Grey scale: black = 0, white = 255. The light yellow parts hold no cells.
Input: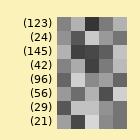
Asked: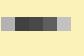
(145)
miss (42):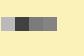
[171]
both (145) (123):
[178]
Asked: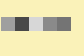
(21)
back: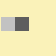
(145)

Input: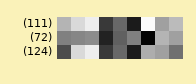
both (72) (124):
[160]
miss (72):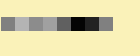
[134]
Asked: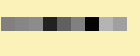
(72)

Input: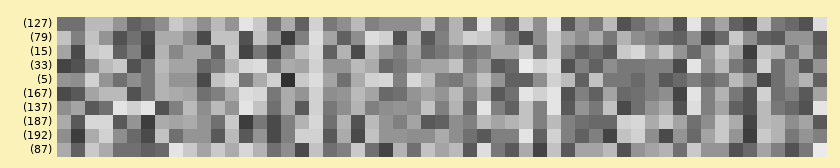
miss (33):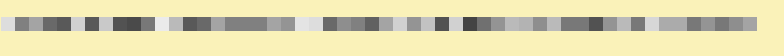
[156]
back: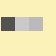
(33)
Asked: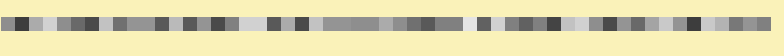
(192)
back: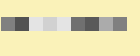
(167)
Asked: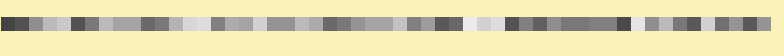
(33)
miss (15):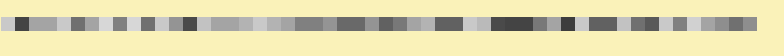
[136]
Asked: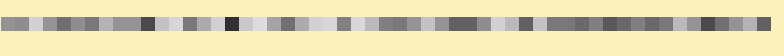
(5)

